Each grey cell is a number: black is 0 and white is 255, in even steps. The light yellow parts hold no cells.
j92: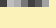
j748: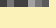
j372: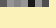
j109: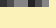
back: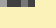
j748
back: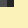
j109
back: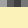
j92
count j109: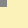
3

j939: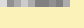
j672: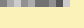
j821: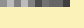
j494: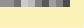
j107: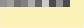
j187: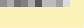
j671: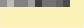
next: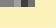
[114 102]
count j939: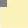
3
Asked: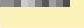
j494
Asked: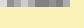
j939
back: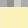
j672
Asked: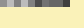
j821

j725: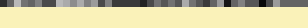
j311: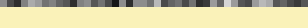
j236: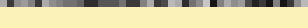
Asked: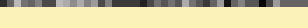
j725
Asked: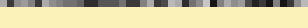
j236
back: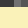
j236

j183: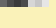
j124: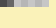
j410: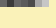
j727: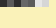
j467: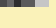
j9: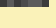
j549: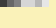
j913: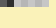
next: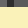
[198 198]
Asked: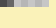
j124
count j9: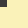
3
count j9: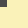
1
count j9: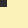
0
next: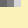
[214 182]

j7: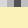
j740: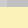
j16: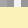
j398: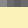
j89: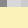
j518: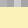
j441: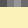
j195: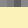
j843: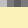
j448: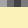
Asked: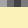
j448
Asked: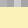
j518
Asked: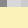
j89

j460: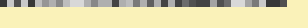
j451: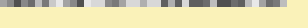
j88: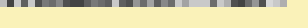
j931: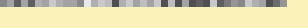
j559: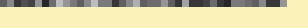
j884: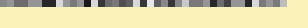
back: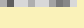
j451
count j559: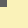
6
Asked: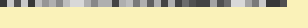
j460
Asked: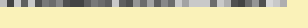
j88
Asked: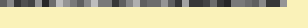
j559

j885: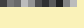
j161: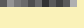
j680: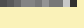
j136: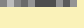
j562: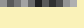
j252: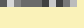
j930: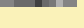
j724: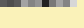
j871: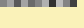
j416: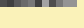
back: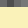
j161
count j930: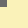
4
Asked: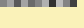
j871
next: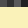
[132 188]

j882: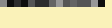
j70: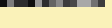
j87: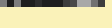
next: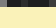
[ 73 168]
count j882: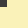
0
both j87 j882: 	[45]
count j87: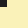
6
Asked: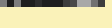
j87
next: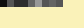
[ 85 152]
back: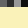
j70

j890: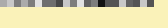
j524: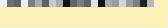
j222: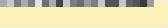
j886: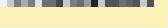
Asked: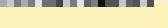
j890
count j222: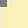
4
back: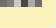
j222
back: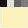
j524

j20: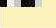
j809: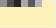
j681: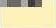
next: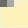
[ 63 105]
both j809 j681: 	[169]
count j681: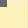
3

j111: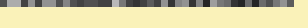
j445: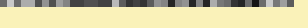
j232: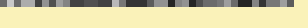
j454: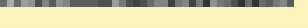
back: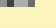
j232
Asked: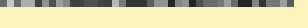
j232
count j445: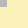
1
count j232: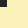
4
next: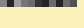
[119 146]
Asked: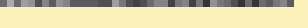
j454

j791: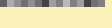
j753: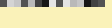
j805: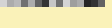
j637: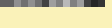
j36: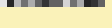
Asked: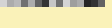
j805
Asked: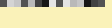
j753
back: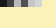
j753
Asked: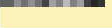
j637
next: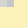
[ 82 185]
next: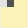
[228 185]

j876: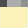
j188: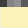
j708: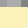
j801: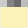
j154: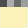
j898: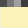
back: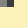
j188
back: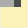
j876
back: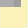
j708
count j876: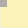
2
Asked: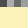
j154
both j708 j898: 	[158]
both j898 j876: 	[76]

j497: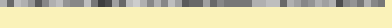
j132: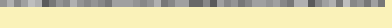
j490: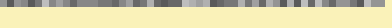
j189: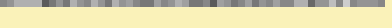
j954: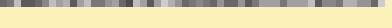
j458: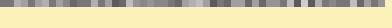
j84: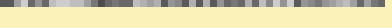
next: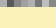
[148 119]
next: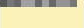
[190  90]

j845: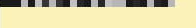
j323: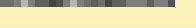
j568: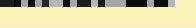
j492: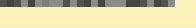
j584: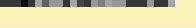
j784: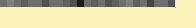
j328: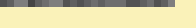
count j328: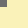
6
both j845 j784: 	[27]
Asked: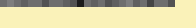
j784
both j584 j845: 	[54]
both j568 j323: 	[182]
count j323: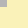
2

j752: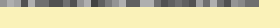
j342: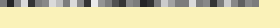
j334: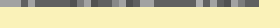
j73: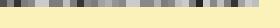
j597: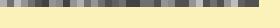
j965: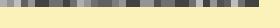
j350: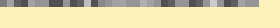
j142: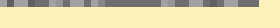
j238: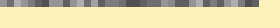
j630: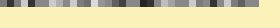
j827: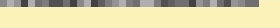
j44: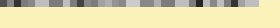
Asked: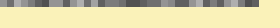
j238
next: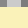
[124 190]
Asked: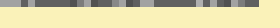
j334

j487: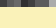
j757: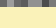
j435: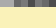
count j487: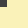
2
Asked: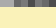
j435
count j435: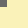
2

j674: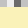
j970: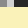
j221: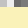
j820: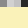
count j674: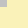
2
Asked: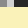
j970
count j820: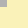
0
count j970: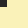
2

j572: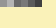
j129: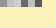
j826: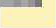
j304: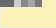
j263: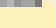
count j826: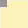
2
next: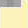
[149 121]
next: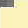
[91 64]

